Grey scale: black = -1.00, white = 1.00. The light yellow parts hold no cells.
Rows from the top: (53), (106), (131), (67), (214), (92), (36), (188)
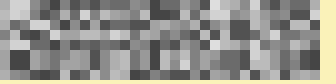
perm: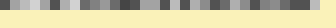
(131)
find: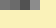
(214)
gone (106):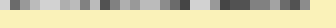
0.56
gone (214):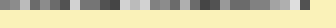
-0.26
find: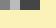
(106)

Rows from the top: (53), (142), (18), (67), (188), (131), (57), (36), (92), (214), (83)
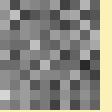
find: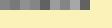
(67)
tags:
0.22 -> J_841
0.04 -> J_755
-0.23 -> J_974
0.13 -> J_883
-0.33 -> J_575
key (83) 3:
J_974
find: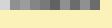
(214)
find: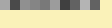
(53)
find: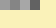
(67)
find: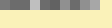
(188)

